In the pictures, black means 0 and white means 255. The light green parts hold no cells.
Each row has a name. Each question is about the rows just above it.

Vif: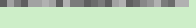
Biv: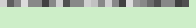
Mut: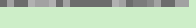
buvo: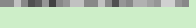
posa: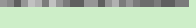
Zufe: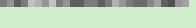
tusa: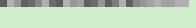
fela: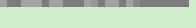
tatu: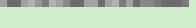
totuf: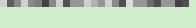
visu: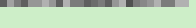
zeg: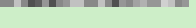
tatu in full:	[162 108 108 162 177 150 123 177 162 136 108 108 162 162 108 162 177 123
 162 108 136 136 123 108 108 108 123]
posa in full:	[150 136  95 150 193 177 123 193 150 123  95  95 150 150  95 150 177 123
 150 123 108 108 123  95  95 123 123]
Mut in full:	[108 162 108 108 177 162 162 177 108 162 108 108 108 108 108 108 177 162
 108 123 123 136 162 108 108 162 162]
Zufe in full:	[123 150  95 123 193 177 150 193 123 150  95  95 123 123  95 123 177 150
 123 108 108 136 162  95  80 150 162]
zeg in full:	[136 136 193 136  80  95 150  80 136 150 193 193 136 136 193 136  80 150
 136 162 177 150 150 208 193 136 150]

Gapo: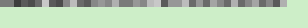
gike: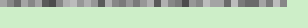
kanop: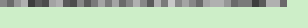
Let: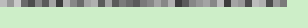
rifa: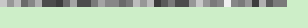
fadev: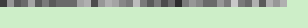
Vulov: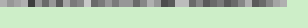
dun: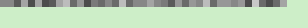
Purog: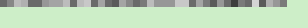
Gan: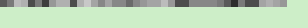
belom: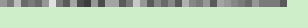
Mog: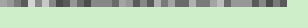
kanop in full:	[135 106 151 176  61  90  76 164 176  90  76 135  90 122 164 122 164 106
 135 176 135  90 176 122 200 135 164 135 106 164 176 176 151 106 122 122
  61  90 176 176 106]
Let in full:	[188 151 200 106  76 135  90 164  61 176 135 106 164 176  90 164  90 122
 106  90 122 135 164 135 176  61  90 135 151 164 135 188  61 164 151  76
 188 176  76 151 122]

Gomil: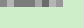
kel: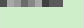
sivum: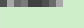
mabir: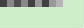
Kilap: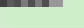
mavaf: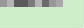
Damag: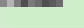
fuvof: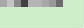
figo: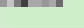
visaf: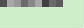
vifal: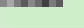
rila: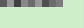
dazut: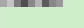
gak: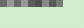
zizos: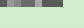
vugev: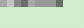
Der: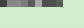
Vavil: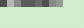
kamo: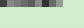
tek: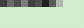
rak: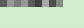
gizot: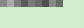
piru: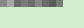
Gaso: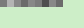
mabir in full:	[ 64 136  79 136  64 152  64 152 180]
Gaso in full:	[123 180 136 107 136 123  79 136 107]

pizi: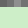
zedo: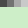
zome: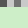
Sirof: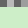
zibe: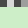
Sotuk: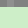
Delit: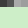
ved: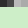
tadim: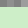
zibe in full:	[ 73 216  73 157]
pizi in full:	[101 114 143 114]
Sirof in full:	[101 186 101 157]
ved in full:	[ 45  73 186 170]

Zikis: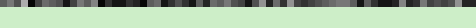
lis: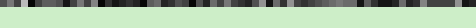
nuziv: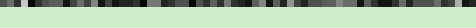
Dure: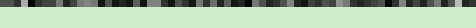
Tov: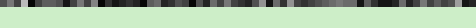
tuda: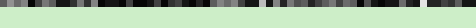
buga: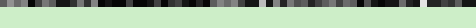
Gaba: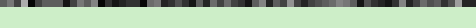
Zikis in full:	[ 93 119  80 173   6  66 107  93  80  21  66 119  93 131   6  50  21  21
  50  36   6  93 107  21  50  80  50  21  93  36 107  93 119  80  66  21
  80 146  36 107  50 146  66  50  66  80  93 107 119 119  93  21  93  50
  21  21  36 131  36  50 119  66  80  66  80 146  36  36]
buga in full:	[ 93 146 107 131   6  66 119  93  21  21  50 119  50 131   6  21   6   6
  66   6   6  21  66   6  50  66  21   6  36   6  93 131 107 131  66  21
  21 187  21 131  36 119  80  93  36  66  93 119  66 107  93   6  80  21
   6  21  21 107  36  21 228  36  36  66  50  93  21  21]

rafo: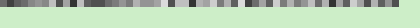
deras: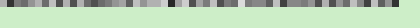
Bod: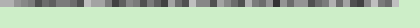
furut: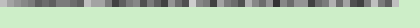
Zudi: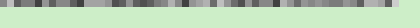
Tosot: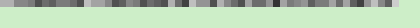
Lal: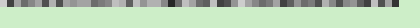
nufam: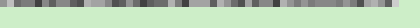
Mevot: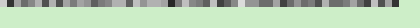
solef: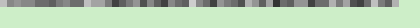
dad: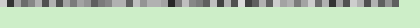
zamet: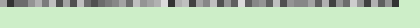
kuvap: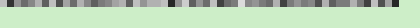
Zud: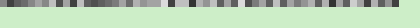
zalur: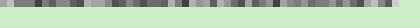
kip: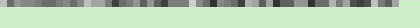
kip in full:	[191 108 148 135 135 123 108 108 123 135 108 135 191 163 163 123  65 108
 123 148  95 148  95  65 123 123 123 205 135 108  51 135 123 108  65 177
 163  95 163  51  95  95 148 148  51 108 108 177 123 163  80  65  80 191
 123  95 163]
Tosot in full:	[177 177 135 135 123  80 108  95 123 123 108  80 191 163 163 135  80  95
 135 123  80 108  95  80 177 108  65 191 148 148  80 177 135 108  80 163
 108 108 148  51 163 123 135 148  95 123 123 163 108 163  95  65 148 191
 135  95 205]
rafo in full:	[108  65  95 108 135 148 135 191  80 163  51 191  95  80  80 108 123 148
 123 177 148 148 163 219  80 191 191  51 177 163 205 123 177  95 219  65
 108 163  95 205 123 177 123 148 191 108 177  51 163  95 205 163  80 177
  95 148  80]

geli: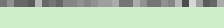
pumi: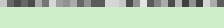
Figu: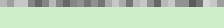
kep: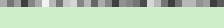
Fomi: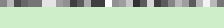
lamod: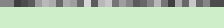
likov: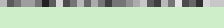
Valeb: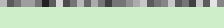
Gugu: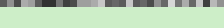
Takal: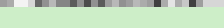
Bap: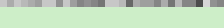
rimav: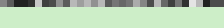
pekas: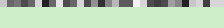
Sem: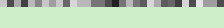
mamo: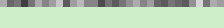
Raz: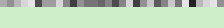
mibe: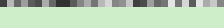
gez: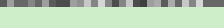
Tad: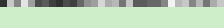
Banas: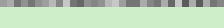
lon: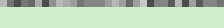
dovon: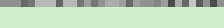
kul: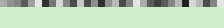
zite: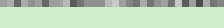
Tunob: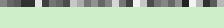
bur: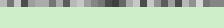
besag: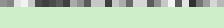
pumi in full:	[199 103  76 103  76 171 117 214 158 145 171 103 145  91  91 214 214 199
  76 145 228  91 133 171  76 184  63 145  63 214 171  91]
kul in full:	[171 145 133  91 158 228  49 117 214 133  76 199  76 145  49 145 184  76
 133 228 171  91  63  91 133 184  33 214 184  76 133 228]
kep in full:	[171 117 158  63 133 171 243 184 117 199 214 133 184 103 171 133  63 145
 133 117  76 214 184 117  63 117 184 184 145 158  63  91]
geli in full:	[117 145 103 103  91 184 103 117 103 133 133 145 133 145 158 158 171 117
 117 171 145 117 117 145 133 184  76 214 158  91 103 171]

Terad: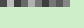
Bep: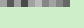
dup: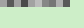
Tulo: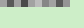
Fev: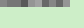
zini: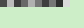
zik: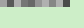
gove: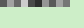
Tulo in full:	[162  89 162  74 162 188 134 162  89 149]
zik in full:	[162  89 176 118 104 149 176 134 176  74]
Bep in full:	[162  89 162  74 162 188 134 162 134 104]

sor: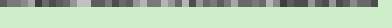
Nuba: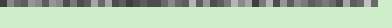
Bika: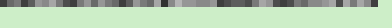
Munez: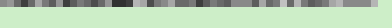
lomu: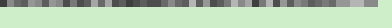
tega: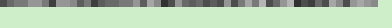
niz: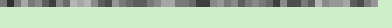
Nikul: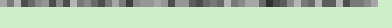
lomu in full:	[ 62 137 105  93 150 137  93 150 137  77 121  77  93 166 105 166  77  93
  62  77  93  77  77 105 137 105  93 181  93 150  77  93 121 181 137 166
  62 121 181  77 150  93 137 121  93 105 121 105 150 150 181 181 137 137]
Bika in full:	[ 62 105 121  62  93 150 137 166 121  77  62 121 150 105 150 121 105  62
  93 150 121 105 166  49 137 181 150 150 137 137 150  62  77  93  93  77
 121 166 150  77  62  77 121 105 137 137 150 166  77 166 121 166 137  62]
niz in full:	[121  49 121 166 121 137  93  62 137 105 181 166 181 137  93  77 150 121
 105  93  93 121 137 166 166 121 121 105  62  62 137 150 121 137  93 121
 137 121 105  62 137  77  77 121  93 181 137 150 150 166  93  77 121 150]
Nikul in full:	[166 121 181  77 105 137 150  77 137  77 181 121 137 105  77 121 166 121
  62 137 150 150 166 150  77 150 150  93  77 105 121 105 181 121 137 166
 166 105  49  77  93 137 181 121 105 181  93  93 181  77 121 121 137 166]

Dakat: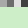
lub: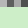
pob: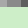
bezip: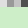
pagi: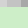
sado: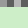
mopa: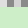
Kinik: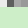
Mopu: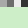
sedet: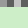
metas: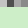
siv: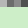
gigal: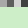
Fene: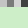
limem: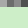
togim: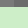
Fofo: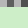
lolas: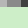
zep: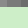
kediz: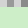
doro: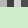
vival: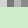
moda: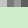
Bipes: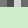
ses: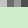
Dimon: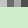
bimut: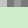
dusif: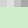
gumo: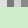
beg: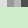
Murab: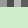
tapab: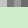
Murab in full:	[153  79 182  94]
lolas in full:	[182 138 138  64]
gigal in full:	[168  94 211  64]
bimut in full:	[195 122 153 122]
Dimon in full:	[195 108 168  79]
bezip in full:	[223 153 195  79]

